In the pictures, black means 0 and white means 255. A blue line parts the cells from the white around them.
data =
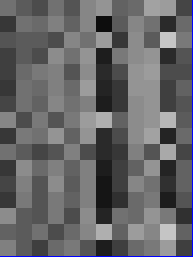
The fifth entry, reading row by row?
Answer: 84
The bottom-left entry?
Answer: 128
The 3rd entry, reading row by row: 76
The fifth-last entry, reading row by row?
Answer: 63
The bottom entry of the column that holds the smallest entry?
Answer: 29
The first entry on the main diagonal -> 113
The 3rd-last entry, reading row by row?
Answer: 121
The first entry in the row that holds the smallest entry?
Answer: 55
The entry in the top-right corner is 69
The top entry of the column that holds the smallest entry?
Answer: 148
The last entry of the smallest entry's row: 106
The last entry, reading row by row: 63
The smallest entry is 13
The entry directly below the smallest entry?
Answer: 156
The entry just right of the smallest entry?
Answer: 91
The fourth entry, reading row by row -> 113

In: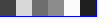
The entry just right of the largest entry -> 31
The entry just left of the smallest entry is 251

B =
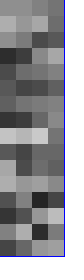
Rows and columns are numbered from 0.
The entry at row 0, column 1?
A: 143
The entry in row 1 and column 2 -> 167
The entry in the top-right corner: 116
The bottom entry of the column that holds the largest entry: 151
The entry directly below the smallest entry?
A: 151
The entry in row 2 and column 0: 143
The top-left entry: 143
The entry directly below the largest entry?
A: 103
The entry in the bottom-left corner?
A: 69
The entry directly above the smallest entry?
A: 159
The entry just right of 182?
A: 201
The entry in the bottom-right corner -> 159
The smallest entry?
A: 37
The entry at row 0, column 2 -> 129
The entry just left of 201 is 182

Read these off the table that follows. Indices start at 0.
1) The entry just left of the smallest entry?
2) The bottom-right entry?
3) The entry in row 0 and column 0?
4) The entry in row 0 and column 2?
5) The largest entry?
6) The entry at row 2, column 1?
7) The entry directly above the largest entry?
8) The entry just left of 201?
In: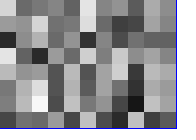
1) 70
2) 91
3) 213
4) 120
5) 247
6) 141
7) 221
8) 126

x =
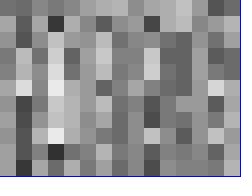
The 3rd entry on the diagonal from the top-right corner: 147
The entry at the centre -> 129
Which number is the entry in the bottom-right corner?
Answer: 180
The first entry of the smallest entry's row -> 160
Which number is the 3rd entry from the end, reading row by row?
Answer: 129
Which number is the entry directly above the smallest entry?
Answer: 234
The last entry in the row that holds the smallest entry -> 166
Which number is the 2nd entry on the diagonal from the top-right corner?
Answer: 154
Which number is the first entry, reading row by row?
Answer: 113
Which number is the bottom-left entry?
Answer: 160
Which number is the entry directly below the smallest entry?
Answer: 107
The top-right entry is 107
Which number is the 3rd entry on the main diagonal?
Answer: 141
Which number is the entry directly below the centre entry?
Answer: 113
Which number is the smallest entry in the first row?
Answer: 84
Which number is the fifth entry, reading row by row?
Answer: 135
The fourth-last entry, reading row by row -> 129
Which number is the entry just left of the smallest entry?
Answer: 129
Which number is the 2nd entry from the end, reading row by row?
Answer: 121

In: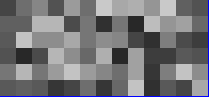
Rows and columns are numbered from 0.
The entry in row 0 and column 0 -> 69
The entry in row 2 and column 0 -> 89
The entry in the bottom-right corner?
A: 168
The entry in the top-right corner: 82
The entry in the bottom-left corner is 89
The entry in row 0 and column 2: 134
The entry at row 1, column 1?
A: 96
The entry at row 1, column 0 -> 96
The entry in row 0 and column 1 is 110

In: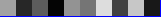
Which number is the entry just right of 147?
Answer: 117
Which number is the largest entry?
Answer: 221

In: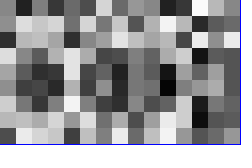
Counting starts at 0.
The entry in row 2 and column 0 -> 47
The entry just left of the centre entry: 98
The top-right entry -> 135
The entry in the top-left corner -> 135
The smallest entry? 5
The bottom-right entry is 151
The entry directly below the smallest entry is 98
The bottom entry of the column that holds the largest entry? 84
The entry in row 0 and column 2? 127
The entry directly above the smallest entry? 20
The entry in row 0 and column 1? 33
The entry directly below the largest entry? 41
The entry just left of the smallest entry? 112
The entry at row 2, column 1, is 184
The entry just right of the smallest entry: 127
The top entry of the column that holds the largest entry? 250
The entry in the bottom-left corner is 77
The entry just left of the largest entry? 55
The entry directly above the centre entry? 77
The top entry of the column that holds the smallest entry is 33
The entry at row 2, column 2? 191
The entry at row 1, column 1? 221
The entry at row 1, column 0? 143

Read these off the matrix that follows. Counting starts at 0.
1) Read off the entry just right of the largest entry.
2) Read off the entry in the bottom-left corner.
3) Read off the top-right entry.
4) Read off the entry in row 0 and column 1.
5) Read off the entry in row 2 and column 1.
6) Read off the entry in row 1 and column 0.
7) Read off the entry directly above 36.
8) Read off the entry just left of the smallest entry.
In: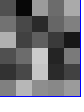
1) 36
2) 128
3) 170
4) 7
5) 65
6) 114
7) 58
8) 80

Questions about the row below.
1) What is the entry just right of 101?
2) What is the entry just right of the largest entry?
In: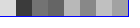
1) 184
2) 59
